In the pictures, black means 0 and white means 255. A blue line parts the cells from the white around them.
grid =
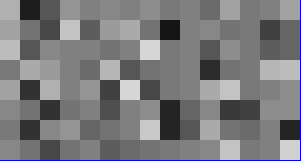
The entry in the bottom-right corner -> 208
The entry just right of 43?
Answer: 115
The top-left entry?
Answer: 176
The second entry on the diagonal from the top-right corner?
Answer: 65
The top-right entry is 162
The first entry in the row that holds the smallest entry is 162
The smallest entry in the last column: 36
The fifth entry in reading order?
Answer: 128
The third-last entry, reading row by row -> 121
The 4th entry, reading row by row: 148
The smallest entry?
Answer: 21
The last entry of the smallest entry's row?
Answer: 101
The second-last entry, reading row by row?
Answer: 128
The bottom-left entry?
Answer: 135
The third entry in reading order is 86
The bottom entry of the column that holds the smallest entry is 121
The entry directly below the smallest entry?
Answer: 121
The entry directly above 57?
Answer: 195
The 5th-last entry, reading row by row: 135
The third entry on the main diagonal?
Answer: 135

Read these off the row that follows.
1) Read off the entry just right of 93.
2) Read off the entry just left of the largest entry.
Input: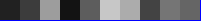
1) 199
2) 93

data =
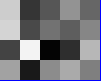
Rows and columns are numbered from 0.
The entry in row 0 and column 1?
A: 53
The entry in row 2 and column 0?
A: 67
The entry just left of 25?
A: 162
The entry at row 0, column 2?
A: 86
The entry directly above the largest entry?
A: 73
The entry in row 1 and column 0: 212
